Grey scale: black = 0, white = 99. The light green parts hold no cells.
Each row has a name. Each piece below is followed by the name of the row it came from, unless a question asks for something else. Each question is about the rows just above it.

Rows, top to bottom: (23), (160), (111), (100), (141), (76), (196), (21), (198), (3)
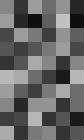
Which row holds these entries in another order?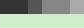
(141)
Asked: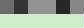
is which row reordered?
(21)
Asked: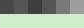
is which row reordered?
(100)
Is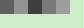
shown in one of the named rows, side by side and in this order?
no
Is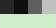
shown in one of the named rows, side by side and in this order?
yes

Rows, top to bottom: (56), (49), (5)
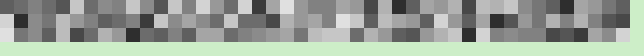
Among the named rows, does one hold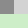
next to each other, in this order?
yes
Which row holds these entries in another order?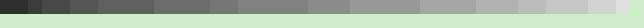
(49)
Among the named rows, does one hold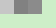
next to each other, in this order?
no
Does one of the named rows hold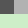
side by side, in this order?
no
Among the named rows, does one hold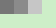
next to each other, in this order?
no
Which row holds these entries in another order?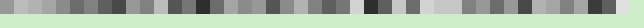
(49)
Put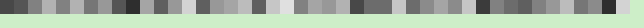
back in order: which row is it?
(49)

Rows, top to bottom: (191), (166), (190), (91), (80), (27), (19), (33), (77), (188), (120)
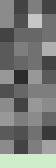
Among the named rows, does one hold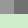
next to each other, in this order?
no
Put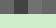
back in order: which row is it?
(190)

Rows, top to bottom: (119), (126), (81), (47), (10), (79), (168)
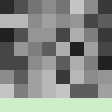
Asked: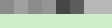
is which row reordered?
(126)
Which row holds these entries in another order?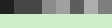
(10)
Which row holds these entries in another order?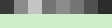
(119)
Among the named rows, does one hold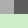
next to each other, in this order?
no

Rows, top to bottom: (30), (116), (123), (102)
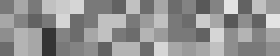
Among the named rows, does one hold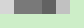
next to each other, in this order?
yes
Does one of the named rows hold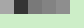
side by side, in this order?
yes
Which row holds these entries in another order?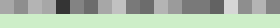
(123)
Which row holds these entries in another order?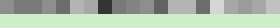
(102)
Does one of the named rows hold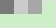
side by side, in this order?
no
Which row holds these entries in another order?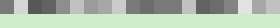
(116)
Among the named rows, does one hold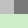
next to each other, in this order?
yes

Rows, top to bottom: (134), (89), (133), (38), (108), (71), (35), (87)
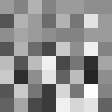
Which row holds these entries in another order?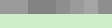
(133)
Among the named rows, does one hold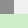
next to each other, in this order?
yes
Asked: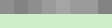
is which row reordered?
(133)
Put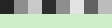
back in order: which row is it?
(71)

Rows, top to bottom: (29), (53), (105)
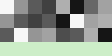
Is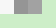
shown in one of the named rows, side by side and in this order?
yes
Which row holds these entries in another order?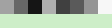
(29)
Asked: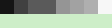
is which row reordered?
(53)
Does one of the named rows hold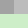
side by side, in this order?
no
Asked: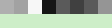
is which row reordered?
(53)
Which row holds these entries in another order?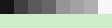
(29)
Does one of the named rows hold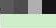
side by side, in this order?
no

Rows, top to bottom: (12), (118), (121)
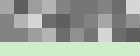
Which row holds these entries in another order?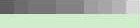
(12)
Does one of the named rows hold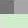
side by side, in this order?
no
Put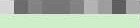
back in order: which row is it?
(12)
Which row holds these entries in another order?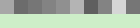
(118)

